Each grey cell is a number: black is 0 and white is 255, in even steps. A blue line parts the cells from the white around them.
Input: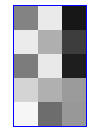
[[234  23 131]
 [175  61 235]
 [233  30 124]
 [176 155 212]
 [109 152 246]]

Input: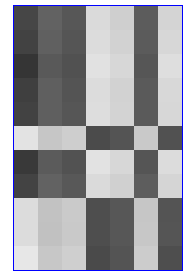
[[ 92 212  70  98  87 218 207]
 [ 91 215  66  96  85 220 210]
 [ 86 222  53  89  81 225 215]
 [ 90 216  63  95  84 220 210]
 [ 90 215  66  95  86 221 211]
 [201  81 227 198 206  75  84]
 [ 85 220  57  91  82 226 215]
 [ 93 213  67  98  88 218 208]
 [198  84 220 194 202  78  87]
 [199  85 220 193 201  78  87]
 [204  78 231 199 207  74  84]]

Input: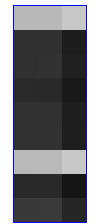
[[184 199 184]
 [ 48  29  48]
 [ 50  32  48]
 [ 41  25  42]
 [ 49  31  49]
 [ 49  30  49]
 [185 200 185]
 [ 41  22  40]
 [ 58  38  57]]

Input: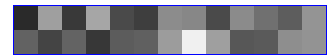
[[ 93 148  42 159  57 166  74  62 140 135  74 139 112]
 [142 147  98  68  99  55  92  96 156 240 159  87  90]]

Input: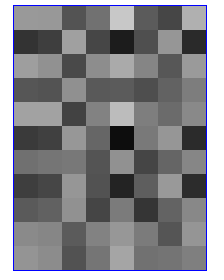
[[ 70 176 153 152  83 113 200  91]
 [150  42  51  62 160  70  28  79]
 [ 87 154 158 145  73 141 170 133]
 [ 98 125  86  83 144  89  91  78]
 [107 137 162 162  66 130 188 126]
 [150  43  58  64 151 102  13 121]
 [101 134 112 117 120  84 145  69]
 [153  44  62  70 150  82  35  94]
 [ 99 136  90  97 145  69 123  53]
 [ 85 149 138 134  91 130 151 123]
 [116 127 148 140  82 117 165 113]]

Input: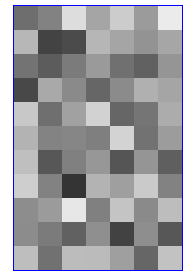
[[155 235 110 130 221 165 204]
 [147 166 183  67  75 182 165]
 [ 97 149 115  92 123 154 112]
 [176 165  72 169 138 102 139]
 [117 172 200 111 161 210 102]
 [114 156 179 131 134 127 211]
 [149  95 191  87 128 151  85]
 [202 130 206 130  52 179 159]
 [138 189 141 155 231 128 196]
 [142  87 140 123  97 143  66]
 [102 194 190 113 188 187 159]]
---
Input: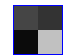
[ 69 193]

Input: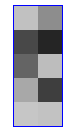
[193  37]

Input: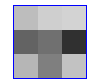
[189 112 194]

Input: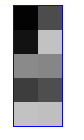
[  3 194]

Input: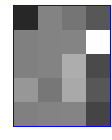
[ 39 131 173  87]

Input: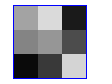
[163 150 212]

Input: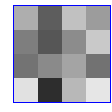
[174  86 164 230]

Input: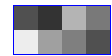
[ 80 160]

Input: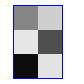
[133  78]
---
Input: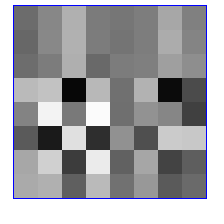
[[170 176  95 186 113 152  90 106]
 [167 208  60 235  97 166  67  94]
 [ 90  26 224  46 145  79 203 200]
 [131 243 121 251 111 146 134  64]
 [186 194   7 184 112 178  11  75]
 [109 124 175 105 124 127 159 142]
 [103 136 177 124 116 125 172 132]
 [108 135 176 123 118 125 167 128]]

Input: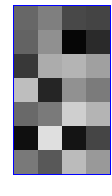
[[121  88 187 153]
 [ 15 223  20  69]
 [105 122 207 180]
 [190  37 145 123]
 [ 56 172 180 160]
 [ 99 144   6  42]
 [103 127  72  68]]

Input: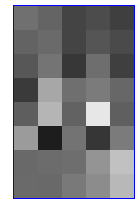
[[106 105 121 140 184]
 [105 108 110 148 193]
 [155  29 115  54 123]
 [ 94 181  98 231  95]
 [ 58 167 111 123 103]
 [ 87 116  55 110  63]
 [ 99 106  68  85  74]
 [112 100  68  76  63]]

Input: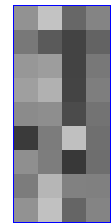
[[146 193 101 132]
 [124 182 129 128]
 [143 125  56 110]
 [ 58 124 192 111]
 [139 142  75 115]
 [159 177  68 126]
 [151 157  67 120]
 [120  90  67  99]
 [146 195 103 132]]

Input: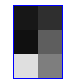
[[223 126]
 [ 16  94]
 [ 23  47]]

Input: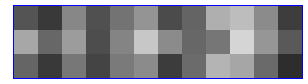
[[101  57 119  68 122 139  60 107 180 166 106  45]
 [167 103 156  77 132 199 139 103 118 213 150  89]
 [ 84  57 135  80 115 148  75 100 175 189 139  61]]

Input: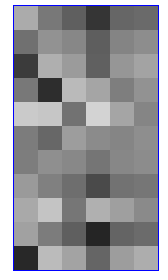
[[ 40 187 163 101 157 173]
 [161 124  95  37 100 107]
 [169 196 118 176 159 138]
 [154 128 110  74 114 118]
 [125 143 136 117 135 140]
 [124 103 157 139 133 142]
 [202 198 114 211 165 133]
 [120  45 186 165 126 146]
 [ 59 175 155  96 150 163]
 [112 146 135  94 132 141]
 [171 120  95  53 102 106]]
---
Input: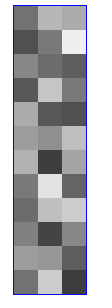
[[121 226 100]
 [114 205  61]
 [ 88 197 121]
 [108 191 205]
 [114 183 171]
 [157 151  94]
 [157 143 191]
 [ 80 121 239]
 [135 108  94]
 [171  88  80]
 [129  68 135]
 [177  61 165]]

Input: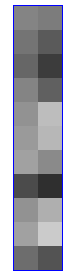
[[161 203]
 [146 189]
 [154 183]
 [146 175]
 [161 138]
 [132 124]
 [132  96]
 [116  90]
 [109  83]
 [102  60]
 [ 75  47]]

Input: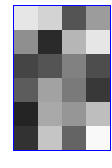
[[230 211  84 156]
 [ 50 197 100 249]
 [ 36 169 150 190]
 [ 92 162 122  56]
 [ 69  84 129  77]
 [143  42 182 230]]

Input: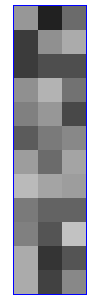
[[144 179 114]
 [186 164 157]
 [128 151  72]
 [ 59 144 171]
 [ 91 122 136]
 [157 107 164]
 [122  99  99]
 [128  84 194]
 [ 59  78  78]
 [171  65 136]
 [171  52  84]
 [151  33 107]]

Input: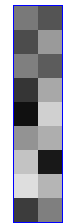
[[ 16 208]
 [222 181]
 [147 174]
 [ 53 168]
 [ 76 154]
 [ 60 127]
 [127  92]
 [121  84]
 [195  24]]

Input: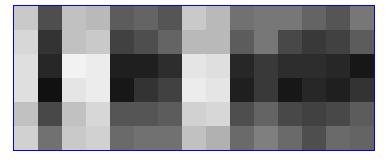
[[209 113 201 209 106 113 113 193 177 106 127 106  78 106 100]
 [201  78 193 185  92 100  85 201 185 113 119 119 100  85 119]
 [193  72 193 215  85  85  92 209 215  78 100  72  65  72  92]
 [215  51 193 201  65  78 100 185 185  92 119  72  57  65  92]
 [223  39 242 236  31  31  45 229 223  39  57  45  45  39  23]
 [223  17 229 236  23  51  65 236 229  31  57  23  39  31  51]]

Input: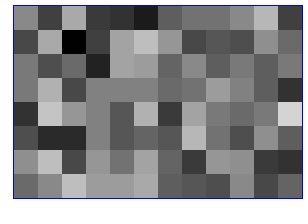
[[ 50 196 150 129  86 177  58 163 121 106 121 212]
 [143 190  72 150 114 163 100  58 150 143  58  50]
 [121 177  72 129 129 129 106 114 156 129  94  50]
 [ 72 169   1  64 163 190 150  72  86  78 143 106]
 [106 137 190 156 156 169  94  86  78 137  72 100]
 [121  78 106  34 163 156 100 137  94 121  94 121]
 [137  64 169  58  50  27  94 114 114 137 183  64]
 [ 78  42  42 129  86 100  86 183 114  78 143  94]]

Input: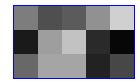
[[104 165 165  34  71]
 [ 26 158 194  42   7]
 [125  79  91 145 208]]

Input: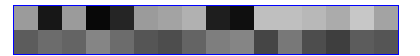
[[ 92 108 100 133 108  85  77 100 126 133  69 120  77  62  92  85]
 [155  23 155   8  37 155 163 177  30  15 191 191 184 171 199 163]]
